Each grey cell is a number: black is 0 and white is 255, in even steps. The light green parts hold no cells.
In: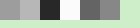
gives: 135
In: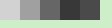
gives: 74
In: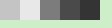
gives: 52
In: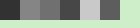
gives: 93
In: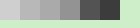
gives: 60
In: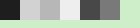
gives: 121
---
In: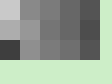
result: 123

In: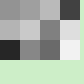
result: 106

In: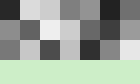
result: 76

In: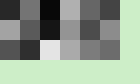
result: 228

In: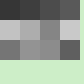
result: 140

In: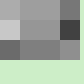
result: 127

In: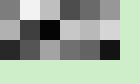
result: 163
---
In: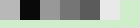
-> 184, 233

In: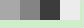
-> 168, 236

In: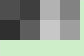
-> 78, 158

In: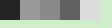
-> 35, 220

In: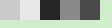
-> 202, 73

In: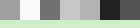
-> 160, 84
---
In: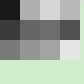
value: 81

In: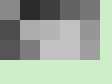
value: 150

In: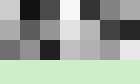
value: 39

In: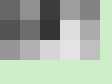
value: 171

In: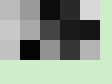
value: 20

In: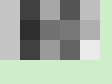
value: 175

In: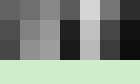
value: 18
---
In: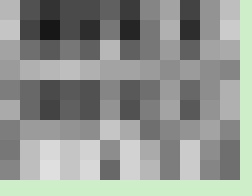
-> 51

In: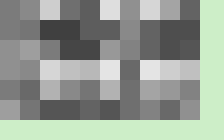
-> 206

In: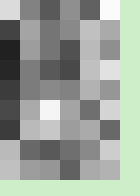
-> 89

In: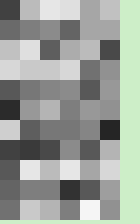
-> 230

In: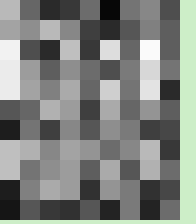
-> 42

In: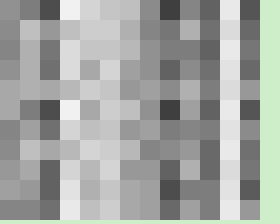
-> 77
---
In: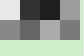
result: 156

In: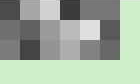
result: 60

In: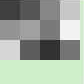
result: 200

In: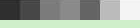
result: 138

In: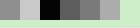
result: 93

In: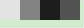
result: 82

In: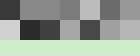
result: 123

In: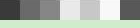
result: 233
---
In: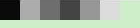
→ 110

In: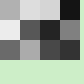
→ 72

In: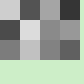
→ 130

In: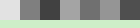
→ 65

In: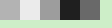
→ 157

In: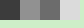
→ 108
